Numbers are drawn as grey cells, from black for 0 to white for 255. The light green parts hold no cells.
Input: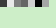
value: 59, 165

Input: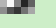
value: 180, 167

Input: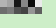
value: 179, 94

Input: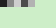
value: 31, 178

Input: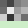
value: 97, 110

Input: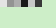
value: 227, 56

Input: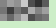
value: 132, 117

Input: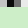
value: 195, 234
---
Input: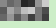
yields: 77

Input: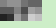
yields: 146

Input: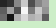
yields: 148

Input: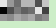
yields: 65

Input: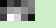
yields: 120

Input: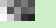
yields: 106

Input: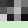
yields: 72

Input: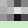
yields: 199
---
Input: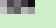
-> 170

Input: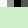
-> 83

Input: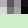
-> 163

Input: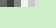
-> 134

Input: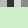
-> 140

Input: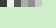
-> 173

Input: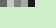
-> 130
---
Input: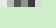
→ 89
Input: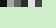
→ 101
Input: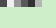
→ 149
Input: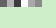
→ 60
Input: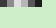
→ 223
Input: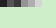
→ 57
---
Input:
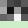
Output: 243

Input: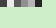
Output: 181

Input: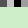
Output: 1

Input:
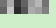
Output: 158

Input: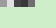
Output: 56

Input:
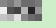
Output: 108

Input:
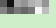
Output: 246

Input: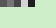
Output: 212
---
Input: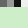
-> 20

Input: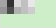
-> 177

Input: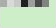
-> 201

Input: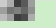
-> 62

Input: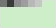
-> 142

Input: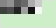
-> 35

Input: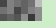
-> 85

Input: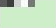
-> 210
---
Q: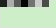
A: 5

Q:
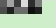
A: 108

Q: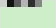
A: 93

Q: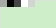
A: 4

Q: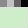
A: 138

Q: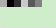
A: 47

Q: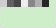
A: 237

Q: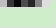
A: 78
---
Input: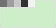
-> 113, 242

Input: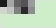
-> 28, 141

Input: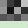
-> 138, 124

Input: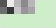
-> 85, 166

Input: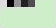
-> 221, 78

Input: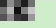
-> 45, 153

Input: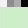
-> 243, 7

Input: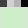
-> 63, 7

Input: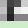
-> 176, 130
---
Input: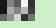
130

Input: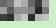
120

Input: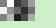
255

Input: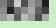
80

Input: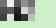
238

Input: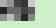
146

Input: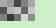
155
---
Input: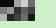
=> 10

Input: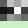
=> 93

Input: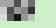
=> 165

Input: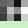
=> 100

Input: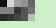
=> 15

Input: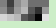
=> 127

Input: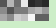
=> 84
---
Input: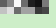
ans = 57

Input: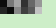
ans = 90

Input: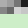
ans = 211

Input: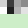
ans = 179

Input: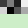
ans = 86

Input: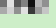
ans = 156

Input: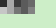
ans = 91
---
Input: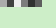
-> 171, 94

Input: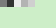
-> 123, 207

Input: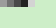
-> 156, 211

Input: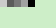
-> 203, 0

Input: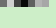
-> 110, 167

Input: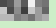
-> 75, 172

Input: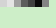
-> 212, 131

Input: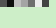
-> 82, 67
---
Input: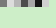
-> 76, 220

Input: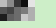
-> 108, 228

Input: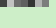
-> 96, 194

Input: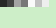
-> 119, 250

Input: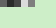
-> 70, 219

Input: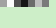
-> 21, 251
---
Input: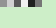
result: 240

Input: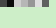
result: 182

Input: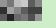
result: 201

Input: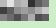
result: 185

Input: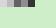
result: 142

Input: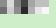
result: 68

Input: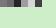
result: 157
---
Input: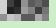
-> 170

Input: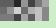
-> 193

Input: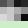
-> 142

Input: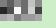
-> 155

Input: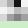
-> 131

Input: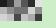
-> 170

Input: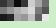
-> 98
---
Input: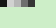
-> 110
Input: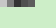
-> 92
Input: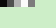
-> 124
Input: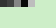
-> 64
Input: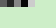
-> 95
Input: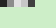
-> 140
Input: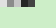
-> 139
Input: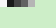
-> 98
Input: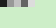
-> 152
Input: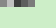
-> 123
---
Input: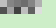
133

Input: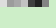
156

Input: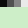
81

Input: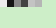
21

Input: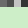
78

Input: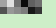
224

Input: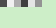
241

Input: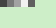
120

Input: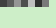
92
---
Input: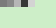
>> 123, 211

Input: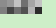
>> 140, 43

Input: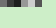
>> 112, 84

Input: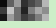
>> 10, 182

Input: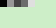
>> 3, 223

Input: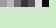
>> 155, 13

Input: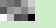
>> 132, 5

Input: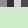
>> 142, 78

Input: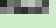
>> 34, 129

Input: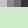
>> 194, 53
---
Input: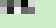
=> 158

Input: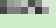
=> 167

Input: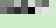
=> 184

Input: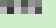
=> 173

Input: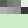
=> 132

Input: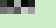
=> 173

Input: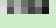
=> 171
